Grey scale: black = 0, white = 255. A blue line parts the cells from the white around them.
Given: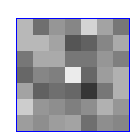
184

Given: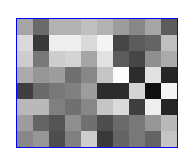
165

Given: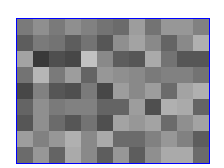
122

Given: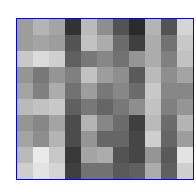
157

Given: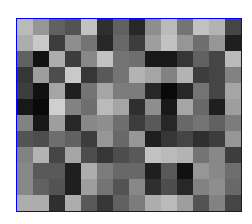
186
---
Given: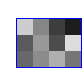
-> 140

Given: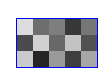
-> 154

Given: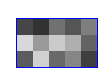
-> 105

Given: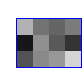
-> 137

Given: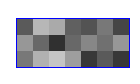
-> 56

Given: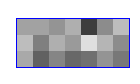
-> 112

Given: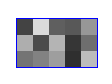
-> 158

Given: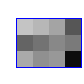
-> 144

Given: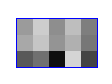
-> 15

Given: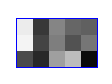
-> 159
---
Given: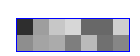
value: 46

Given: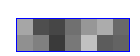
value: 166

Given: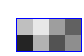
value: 191

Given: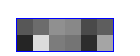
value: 87

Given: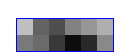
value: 191

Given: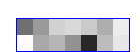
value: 111

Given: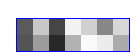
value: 90

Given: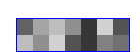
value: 98

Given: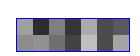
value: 159

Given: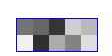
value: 116
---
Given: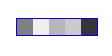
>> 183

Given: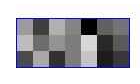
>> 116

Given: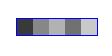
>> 135

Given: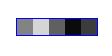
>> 96

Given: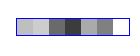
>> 170

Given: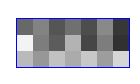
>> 131

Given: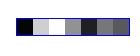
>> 119

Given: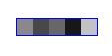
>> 103
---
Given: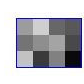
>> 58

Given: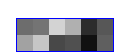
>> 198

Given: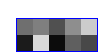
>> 217

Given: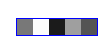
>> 252

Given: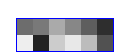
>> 34

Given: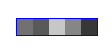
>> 89

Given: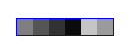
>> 85
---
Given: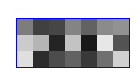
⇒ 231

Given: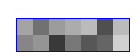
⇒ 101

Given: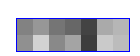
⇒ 202

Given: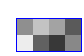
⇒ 56

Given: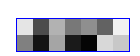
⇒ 216

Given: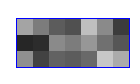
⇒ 112

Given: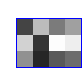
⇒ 253

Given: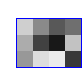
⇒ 24

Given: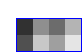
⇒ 159
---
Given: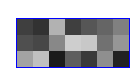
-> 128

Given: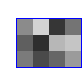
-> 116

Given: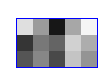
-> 245

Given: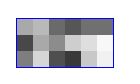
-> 112

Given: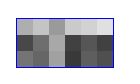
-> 224

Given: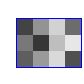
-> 108

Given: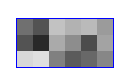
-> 155
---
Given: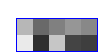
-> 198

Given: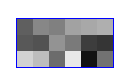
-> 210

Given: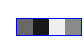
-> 138

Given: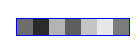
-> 196

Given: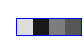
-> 125

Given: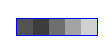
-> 163

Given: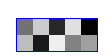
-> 224
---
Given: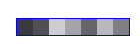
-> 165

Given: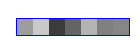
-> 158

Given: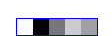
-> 160

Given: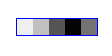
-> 115

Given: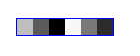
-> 121

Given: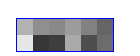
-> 170

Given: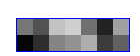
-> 174
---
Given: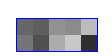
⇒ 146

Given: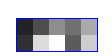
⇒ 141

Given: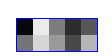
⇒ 125

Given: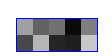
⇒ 113

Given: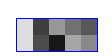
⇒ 152

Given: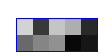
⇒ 197
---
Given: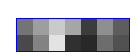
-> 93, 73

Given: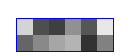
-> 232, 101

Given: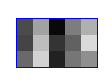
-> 176, 105

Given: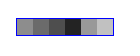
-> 193, 141

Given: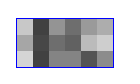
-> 173, 213

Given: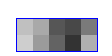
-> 122, 206

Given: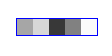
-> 250, 166

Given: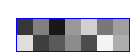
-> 159, 222

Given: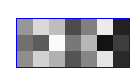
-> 34, 142
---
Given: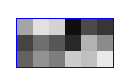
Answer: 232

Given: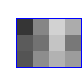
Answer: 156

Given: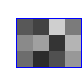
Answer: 152

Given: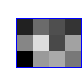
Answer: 120

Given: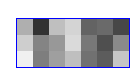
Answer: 198

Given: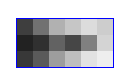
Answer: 238

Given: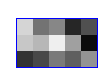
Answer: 147

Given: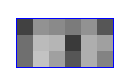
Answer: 131

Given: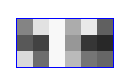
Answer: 102

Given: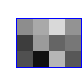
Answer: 87
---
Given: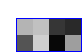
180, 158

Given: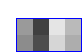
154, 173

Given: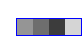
149, 213

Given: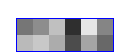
118, 104

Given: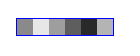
138, 180

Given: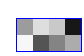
156, 172

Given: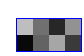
190, 58

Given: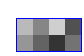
186, 115
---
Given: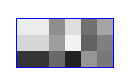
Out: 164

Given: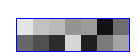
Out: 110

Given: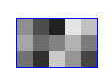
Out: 193

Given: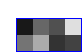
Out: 223

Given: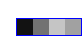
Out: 161

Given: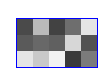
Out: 229
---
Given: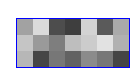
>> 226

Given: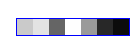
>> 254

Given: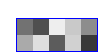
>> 238

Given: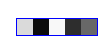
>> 248

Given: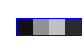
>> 193

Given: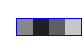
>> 200

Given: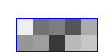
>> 239
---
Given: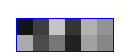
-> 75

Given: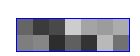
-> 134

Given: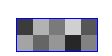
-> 101

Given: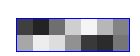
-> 237

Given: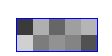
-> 124

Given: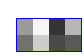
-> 205
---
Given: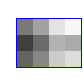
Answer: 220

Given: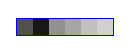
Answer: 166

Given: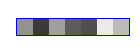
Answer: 159

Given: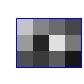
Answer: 154

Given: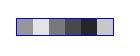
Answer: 150

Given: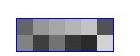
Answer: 181
